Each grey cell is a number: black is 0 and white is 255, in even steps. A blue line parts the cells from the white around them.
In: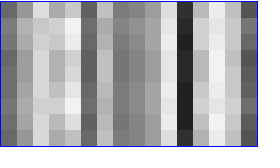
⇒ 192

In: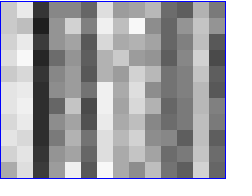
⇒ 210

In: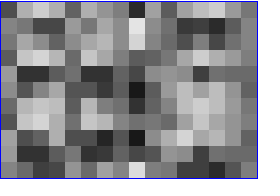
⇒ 84

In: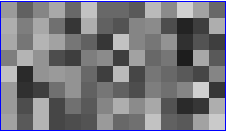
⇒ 162

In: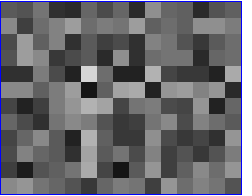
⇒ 116

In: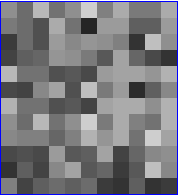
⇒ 51

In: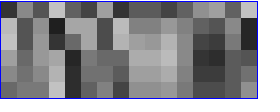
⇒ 91
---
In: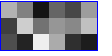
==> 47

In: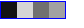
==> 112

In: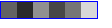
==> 118

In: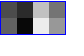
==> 236

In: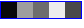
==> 237

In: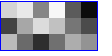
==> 173
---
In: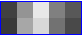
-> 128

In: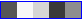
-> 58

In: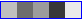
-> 56

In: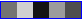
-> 156

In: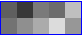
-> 108

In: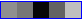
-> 99

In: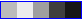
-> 63

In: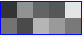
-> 87
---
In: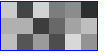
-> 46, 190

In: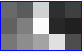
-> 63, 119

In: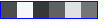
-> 117, 77

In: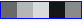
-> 138, 105

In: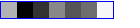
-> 247, 178

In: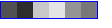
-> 120, 81

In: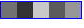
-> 150, 113

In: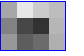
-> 189, 152

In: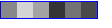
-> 73, 136

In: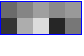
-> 153, 52
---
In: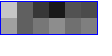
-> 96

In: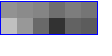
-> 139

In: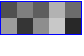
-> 127

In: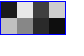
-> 232

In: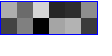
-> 107

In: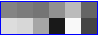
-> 124
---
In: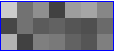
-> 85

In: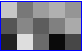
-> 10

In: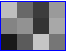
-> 197

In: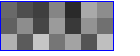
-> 84

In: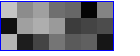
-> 96

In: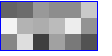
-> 121

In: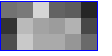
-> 150

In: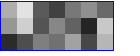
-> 71
